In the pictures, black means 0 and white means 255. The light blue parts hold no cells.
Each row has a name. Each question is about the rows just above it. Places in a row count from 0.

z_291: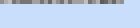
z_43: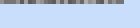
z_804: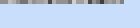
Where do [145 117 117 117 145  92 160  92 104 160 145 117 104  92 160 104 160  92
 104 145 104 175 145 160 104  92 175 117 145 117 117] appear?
z_43
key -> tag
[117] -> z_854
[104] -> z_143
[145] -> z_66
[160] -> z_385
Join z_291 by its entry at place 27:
z_66

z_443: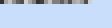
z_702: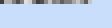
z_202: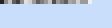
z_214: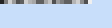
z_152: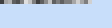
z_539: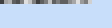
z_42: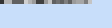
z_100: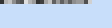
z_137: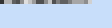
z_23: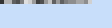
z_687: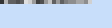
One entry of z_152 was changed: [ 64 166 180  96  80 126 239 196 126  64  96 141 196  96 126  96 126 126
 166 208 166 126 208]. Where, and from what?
6, [223]
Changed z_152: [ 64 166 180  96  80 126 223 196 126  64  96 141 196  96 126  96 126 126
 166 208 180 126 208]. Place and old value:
20, [166]
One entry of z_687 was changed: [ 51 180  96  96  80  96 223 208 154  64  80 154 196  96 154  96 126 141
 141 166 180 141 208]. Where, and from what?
20, [166]
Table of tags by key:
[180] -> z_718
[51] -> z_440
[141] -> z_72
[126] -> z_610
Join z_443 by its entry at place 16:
z_72
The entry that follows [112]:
[96]

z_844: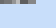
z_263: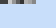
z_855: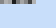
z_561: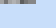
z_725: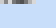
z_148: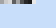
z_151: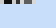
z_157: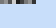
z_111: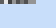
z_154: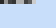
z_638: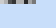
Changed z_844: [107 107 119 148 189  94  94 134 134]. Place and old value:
1, [119]
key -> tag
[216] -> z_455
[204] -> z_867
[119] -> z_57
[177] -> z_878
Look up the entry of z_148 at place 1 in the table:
z_867
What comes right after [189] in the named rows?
[94]
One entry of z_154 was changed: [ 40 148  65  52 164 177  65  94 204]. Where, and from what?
4, [177]
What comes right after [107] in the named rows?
[119]

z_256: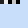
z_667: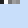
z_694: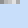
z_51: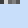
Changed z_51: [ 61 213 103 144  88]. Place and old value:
3, [128]
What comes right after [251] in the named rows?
[116]
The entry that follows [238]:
[1]
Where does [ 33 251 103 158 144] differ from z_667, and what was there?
2, [116]

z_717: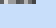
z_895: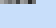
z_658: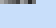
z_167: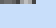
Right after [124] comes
[40]
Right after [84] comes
[97]

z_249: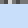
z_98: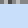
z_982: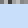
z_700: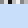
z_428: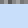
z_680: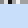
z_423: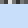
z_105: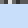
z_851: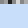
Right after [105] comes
[49]
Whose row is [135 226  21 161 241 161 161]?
z_680
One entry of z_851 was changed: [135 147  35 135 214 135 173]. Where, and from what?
1, [161]
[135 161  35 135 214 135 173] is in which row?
z_851
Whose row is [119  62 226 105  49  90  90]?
z_105
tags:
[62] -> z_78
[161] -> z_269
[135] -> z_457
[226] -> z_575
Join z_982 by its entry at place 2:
z_78

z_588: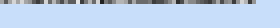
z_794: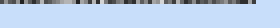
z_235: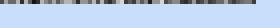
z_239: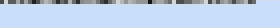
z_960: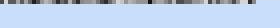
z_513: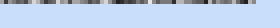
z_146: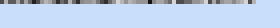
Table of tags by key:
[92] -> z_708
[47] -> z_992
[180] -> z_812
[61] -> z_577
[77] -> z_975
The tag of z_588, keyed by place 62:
z_577
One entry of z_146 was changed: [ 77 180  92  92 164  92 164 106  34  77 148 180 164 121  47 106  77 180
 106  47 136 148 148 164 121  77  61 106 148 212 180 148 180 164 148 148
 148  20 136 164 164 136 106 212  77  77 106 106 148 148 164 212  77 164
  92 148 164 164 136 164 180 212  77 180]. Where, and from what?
26, [47]
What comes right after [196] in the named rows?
[148]
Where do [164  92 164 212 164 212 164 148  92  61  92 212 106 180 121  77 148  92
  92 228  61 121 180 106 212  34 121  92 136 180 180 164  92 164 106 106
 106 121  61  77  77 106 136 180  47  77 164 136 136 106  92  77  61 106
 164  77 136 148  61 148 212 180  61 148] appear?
z_588
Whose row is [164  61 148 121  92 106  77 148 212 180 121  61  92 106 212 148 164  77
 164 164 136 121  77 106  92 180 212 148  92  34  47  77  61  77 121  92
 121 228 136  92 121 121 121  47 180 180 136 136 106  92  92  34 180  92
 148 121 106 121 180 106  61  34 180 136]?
z_513

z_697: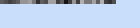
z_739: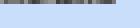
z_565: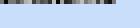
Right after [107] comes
[94]
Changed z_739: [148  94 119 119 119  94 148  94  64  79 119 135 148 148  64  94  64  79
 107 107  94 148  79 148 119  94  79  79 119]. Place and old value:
18, [119]
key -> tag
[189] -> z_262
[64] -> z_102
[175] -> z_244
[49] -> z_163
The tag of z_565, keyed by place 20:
z_262
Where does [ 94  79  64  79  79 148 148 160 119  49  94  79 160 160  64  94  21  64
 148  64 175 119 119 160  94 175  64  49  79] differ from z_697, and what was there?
4, [94]
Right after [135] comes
[148]

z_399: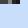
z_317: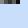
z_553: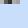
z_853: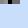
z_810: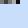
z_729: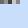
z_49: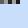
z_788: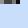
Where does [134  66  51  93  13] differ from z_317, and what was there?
1, [81]
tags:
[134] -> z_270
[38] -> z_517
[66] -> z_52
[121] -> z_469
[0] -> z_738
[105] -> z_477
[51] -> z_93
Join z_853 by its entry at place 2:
z_738
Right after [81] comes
[51]
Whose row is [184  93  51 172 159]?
z_553
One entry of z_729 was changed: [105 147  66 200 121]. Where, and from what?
4, [134]
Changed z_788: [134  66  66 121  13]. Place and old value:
0, [147]

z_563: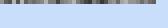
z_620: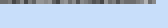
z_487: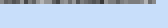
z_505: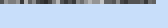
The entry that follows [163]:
[179]
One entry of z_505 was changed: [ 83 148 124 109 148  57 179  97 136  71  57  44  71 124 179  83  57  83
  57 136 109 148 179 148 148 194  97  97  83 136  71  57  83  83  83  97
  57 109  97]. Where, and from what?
3, [124]
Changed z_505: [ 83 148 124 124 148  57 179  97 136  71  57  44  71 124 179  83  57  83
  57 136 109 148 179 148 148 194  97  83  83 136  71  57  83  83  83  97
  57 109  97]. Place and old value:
27, [97]

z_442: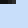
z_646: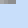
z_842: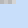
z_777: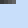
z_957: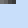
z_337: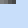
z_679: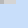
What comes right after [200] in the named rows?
[184]
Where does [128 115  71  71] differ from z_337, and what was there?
2, [86]
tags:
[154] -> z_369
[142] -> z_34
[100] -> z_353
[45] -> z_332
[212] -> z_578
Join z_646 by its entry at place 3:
z_34

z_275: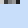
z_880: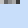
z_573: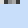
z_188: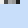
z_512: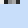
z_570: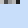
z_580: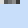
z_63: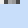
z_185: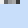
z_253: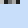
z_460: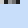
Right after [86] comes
[112]
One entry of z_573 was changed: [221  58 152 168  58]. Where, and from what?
2, [140]
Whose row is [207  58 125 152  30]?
z_275
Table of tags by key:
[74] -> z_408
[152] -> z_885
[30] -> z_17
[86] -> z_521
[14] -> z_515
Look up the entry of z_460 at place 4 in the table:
z_17
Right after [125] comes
[152]

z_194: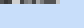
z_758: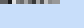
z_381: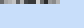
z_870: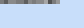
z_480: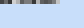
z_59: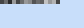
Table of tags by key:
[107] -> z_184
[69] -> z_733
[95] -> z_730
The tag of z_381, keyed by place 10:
z_184
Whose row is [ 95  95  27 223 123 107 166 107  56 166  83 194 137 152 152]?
z_758
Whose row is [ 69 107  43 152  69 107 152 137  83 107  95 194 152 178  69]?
z_59

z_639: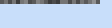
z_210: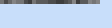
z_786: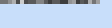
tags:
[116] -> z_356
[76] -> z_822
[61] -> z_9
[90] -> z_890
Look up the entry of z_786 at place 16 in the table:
z_9
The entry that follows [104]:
[131]

